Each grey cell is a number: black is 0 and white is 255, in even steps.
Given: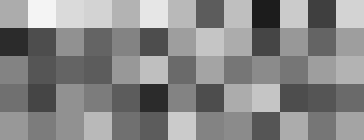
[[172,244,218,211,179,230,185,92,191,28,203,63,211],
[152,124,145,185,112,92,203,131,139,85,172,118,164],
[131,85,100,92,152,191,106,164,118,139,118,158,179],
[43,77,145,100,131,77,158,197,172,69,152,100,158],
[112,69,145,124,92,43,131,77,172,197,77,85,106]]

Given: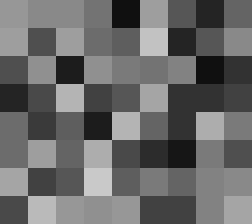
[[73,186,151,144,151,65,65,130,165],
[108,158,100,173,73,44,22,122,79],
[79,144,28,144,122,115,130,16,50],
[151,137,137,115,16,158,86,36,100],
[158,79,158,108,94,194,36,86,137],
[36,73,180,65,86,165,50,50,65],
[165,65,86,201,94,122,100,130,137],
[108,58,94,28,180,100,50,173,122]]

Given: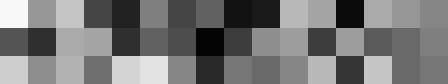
[[248,150,197,69,34,127,69,97,18,26,184,164,11,170,150,134],
[205,142,178,111,212,227,134,40,119,105,134,184,53,197,105,119],
[84,47,170,164,47,97,77,4,61,142,157,61,157,90,105,127]]

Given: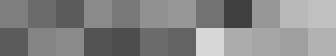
[[91,132,138,83,77,107,99,215,172,165,159,178],
[126,107,91,138,120,145,151,114,63,151,185,192]]

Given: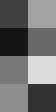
[[120,219],
[65,163],
[21,104],
[141,50]]

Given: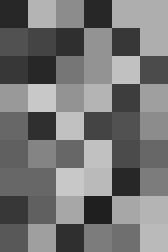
[[153,200,147,180,61,159],
[39,180,140,39,174,174],
[88,159,47,124,111,186],
[96,132,103,193,75,103],
[103,103,200,186,39,124],
[55,96,167,31,167,180],
[81,68,47,147,55,174],
[103,47,193,68,81,140],
[55,39,118,147,193,75]]

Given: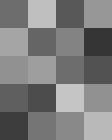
[[109,191,88,151],
[145,158,109,82],
[61,117,137,185],
[165,101,131,53],
[95,76,197,145]]

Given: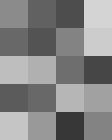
[[190,176,110,70],
[197,153,55,131],
[91,104,182,161],
[139,97,77,212],
[104,83,131,204]]

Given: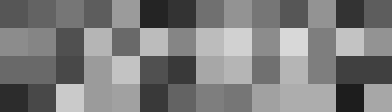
[[140,133,80,181,105,188,133,188,209,140,216,126,195,147],
[105,105,72,155,195,80,57,167,181,112,181,126,64,64],
[86,99,118,93,155,36,51,112,147,118,86,147,51,93],
[44,72,202,155,161,57,99,126,118,161,173,173,29,167]]
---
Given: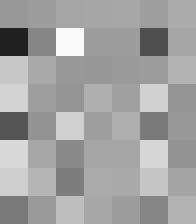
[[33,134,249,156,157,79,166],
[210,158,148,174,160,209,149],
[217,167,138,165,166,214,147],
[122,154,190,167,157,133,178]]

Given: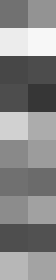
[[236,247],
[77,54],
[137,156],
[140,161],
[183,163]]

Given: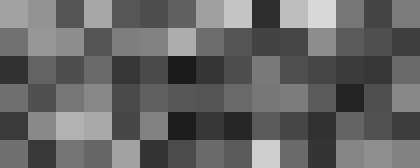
[[113,151,141,84,126,129,173,109,85,67,69,141,90,79,62],
[111,80,118,136,74,96,86,84,105,119,125,90,36,79,136],
[112,56,116,102,162,52,75,106,90,206,106,52,133,143,130]]

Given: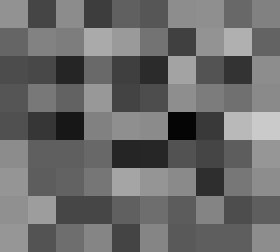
[[101,130,125,170,154,115,64,147,176,99],
[85,120,98,152,67,77,142,124,112,138],
[140,95,95,104,37,38,82,69,93,150],
[144,157,70,70,96,110,92,132,77,94]]

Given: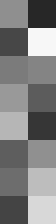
[[71,247],
[153,92],
[94,144],
[68,216]]

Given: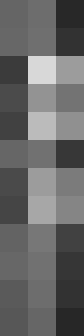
[[103,111,50],
[75,147,115],
[102,113,55],
[69,167,133],
[103,113,54],
[87,102,39]]
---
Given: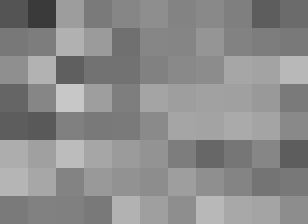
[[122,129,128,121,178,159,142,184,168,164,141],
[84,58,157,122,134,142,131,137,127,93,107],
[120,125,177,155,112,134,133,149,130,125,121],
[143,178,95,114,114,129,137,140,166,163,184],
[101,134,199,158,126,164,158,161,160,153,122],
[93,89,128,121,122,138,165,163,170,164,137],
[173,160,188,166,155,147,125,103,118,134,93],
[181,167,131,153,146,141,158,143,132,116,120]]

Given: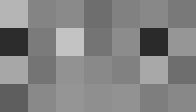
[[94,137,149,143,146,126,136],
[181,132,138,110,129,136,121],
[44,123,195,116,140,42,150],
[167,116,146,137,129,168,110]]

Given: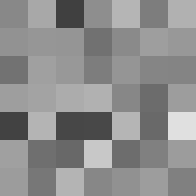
[[156,119,180,135,145,157,128],
[136,168,64,142,181,125,177],
[146,150,149,113,138,158,152],
[114,160,152,125,149,133,132],
[158,163,172,177,135,108,157],
[66,180,71,72,181,105,224],
[160,111,104,200,109,128,156]]

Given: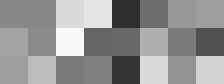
[[159,189,122,129,53,218,146,211],
[136,135,219,228,47,110,152,158],
[163,139,249,101,104,174,122,80]]

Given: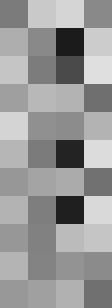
[[152,160,177,112],
[123,201,213,137],
[174,137,27,204],
[197,124,74,223],
[159,184,179,111],
[212,144,140,179],
[182,123,35,220],
[151,164,171,113],
[179,126,31,217],
[151,129,187,197],
[180,131,147,139]]

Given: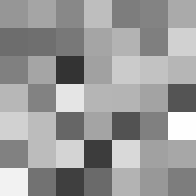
[[242,114,63,106,179,152,125],
[150,165,136,190,125,131,170],
[109,111,120,165,179,127,209],
[128,165,51,161,203,194,182],
[183,130,229,181,180,163,84],
[209,188,102,164,82,128,254],
[129,188,212,60,217,161,167]]

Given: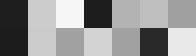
[[28,203,161,211,161,41,233],
[30,204,246,29,179,191,160]]
